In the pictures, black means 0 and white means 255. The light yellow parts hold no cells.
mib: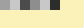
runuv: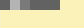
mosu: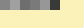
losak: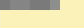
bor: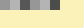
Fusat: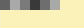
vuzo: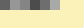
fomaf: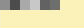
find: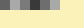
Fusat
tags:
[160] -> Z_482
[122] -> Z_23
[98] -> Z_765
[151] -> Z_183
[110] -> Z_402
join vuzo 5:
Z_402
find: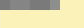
losak
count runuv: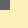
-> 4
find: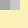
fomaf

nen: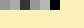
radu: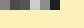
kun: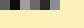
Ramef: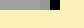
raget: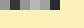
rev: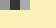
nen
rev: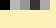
nen
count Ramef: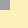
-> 4
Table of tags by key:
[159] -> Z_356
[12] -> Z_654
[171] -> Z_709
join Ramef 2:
Z_356
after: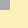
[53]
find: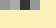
nen

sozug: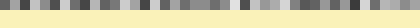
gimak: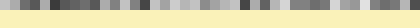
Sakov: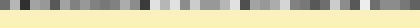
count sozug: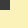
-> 1
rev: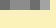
sozug

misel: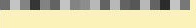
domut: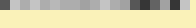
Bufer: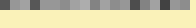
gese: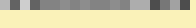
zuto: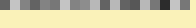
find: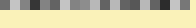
misel
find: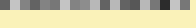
zuto
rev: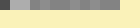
gese
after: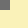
[196]
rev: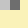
misel
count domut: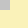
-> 4
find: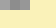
Bufer

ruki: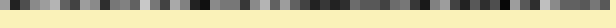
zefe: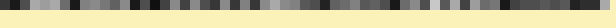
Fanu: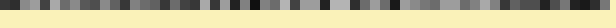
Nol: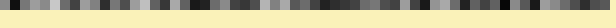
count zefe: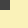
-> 4
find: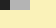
Fanu
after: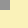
[169]

